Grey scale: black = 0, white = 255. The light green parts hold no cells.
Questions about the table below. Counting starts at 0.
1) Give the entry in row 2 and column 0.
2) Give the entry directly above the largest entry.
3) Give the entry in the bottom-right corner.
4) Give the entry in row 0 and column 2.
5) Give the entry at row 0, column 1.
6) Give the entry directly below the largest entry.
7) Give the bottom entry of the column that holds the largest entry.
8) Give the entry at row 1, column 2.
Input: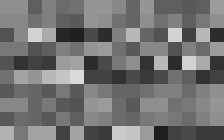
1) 82
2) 163
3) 58
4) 95
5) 143
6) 89
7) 163
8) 113

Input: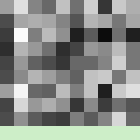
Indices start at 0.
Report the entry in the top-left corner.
158
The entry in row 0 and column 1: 223
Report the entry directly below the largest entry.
180
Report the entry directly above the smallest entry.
166
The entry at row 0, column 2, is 132
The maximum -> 251
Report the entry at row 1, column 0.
76
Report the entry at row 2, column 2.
126
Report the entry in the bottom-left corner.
76
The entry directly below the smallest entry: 138
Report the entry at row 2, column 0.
60
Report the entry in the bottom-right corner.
104
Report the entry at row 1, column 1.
166
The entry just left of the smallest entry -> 91
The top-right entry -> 174
